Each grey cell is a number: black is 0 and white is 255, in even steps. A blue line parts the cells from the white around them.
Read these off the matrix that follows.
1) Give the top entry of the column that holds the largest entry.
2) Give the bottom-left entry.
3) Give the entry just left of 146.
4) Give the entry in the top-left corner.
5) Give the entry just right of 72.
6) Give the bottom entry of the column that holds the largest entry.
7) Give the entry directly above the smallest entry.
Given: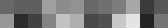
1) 167
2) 152
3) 140
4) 103
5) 80
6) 228
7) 59

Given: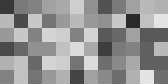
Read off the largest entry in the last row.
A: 228
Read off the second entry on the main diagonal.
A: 74
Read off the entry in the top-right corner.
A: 177
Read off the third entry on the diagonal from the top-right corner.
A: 161
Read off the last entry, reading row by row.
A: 110
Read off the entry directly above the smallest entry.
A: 161
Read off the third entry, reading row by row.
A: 130
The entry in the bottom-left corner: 130
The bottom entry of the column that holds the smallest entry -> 177
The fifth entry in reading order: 169
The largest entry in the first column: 185
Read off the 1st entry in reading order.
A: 56
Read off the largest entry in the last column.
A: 228
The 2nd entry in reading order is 122
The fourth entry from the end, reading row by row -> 110
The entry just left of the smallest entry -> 200
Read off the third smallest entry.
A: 62

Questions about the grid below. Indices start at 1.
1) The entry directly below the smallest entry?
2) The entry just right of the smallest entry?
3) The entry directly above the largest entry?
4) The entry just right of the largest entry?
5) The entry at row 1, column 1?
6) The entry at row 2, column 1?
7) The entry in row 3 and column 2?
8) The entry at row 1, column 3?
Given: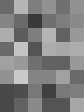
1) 126
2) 112
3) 153
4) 132
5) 106
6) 132
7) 92
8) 126

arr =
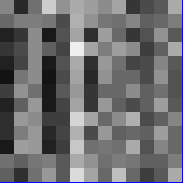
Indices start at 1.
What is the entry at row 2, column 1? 104
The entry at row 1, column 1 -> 133
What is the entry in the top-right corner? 170
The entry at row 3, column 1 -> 33
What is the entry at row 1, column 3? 112
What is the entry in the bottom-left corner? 96
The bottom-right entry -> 170
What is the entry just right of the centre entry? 104
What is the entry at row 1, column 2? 40
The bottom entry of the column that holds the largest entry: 219
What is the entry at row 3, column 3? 140
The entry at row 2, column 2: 125
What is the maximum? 239
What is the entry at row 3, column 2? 54
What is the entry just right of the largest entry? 164
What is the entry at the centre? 54
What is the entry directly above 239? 164
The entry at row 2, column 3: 125
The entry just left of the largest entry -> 68

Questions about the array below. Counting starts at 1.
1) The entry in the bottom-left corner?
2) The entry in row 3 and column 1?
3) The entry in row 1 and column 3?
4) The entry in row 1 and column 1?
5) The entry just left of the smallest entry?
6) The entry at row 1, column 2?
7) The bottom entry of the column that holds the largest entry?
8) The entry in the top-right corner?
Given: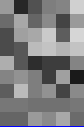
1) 101
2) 75
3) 81
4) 154
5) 160
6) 39
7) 107
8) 208

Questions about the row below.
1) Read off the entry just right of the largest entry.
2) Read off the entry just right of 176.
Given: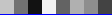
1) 99
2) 142

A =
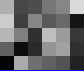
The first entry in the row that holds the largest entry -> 176
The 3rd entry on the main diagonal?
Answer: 48
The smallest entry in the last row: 5
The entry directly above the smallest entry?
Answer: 97
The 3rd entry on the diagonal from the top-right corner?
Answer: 190
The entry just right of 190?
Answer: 155
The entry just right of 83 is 34
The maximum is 218
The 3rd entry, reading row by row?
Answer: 77

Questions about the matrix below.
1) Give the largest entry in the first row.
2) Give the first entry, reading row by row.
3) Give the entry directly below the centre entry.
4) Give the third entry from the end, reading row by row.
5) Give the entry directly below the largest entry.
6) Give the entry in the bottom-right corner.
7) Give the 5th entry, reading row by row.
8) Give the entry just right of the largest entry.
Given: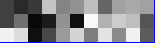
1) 196
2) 65
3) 212
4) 139
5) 125
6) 92
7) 132
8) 177

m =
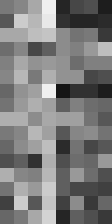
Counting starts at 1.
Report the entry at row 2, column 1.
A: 87
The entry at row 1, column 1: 121
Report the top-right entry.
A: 29
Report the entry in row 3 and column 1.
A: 168
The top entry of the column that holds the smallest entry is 37
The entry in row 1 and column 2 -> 134
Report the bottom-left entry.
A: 103
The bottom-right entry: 57
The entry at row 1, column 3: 168
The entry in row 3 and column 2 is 168
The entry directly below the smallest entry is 95
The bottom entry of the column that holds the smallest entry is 37
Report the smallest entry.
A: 21
